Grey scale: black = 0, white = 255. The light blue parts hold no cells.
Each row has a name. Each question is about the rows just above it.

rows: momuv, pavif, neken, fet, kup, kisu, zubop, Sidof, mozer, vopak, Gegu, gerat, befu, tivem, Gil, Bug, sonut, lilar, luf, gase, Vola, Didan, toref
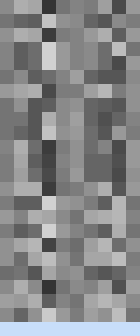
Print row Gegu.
[131 174 109  60 124 145 109 131  74 153]
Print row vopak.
[116 101  86 195 145 153 109  86 153 124]

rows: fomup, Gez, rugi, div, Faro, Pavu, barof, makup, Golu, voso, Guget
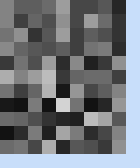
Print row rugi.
[115 144  51  87 157  63  94  79  51]
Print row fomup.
[131  94  94 107 157  71  71  87  38]

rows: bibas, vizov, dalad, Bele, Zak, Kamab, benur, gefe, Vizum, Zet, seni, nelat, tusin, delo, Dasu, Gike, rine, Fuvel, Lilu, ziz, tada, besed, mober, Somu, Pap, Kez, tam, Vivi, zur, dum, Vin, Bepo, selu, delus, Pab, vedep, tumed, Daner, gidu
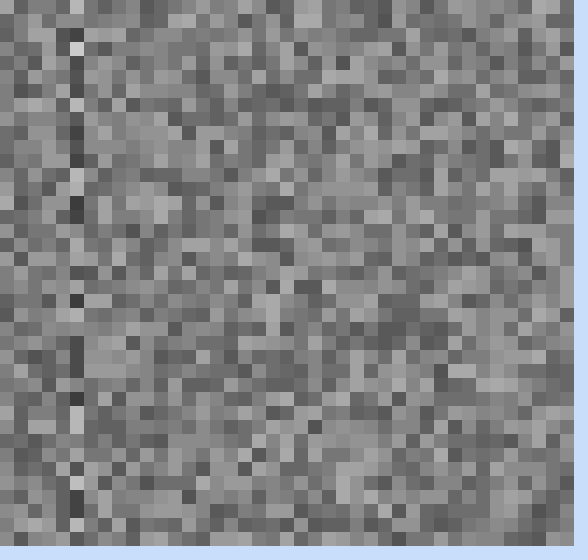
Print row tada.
[126 139 118 147 139 162 110 118 126 139 147 133 103 110 133 118 162 118
 139  89 169  89  89 169 139 139 133 147 139 110  97 133 162 154 147 103
 118 103 133 126 154]
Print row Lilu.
[154  89 154 154 126 162 154 118 169 110  97 133 139  89 126 139 126 169
 147 139  89 139 147 154 139 154 103  97 147 133  97 110  89 103  89 139
 147  97 139 154 126]

